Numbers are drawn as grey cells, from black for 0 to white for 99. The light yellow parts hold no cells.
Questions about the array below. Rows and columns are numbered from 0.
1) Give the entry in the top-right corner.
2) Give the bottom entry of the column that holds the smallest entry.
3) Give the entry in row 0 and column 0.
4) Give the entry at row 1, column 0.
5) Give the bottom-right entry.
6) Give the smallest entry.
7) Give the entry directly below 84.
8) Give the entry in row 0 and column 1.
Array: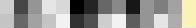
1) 63
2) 19
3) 80
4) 76
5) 67
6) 0
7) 94
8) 27

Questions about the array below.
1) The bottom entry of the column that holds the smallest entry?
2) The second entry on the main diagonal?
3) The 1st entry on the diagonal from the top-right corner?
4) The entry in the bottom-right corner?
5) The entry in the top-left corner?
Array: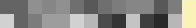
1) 16
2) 39
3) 48
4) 71
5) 39
